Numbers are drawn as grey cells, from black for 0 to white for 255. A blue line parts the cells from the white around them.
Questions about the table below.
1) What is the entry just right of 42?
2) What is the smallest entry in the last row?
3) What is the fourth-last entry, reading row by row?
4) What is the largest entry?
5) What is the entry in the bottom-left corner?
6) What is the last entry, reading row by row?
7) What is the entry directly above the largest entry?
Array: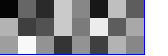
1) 202
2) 52
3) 147
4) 248
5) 158
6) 135
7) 63

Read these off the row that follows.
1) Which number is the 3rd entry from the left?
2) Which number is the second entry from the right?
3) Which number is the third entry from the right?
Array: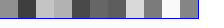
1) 196
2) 249
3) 123
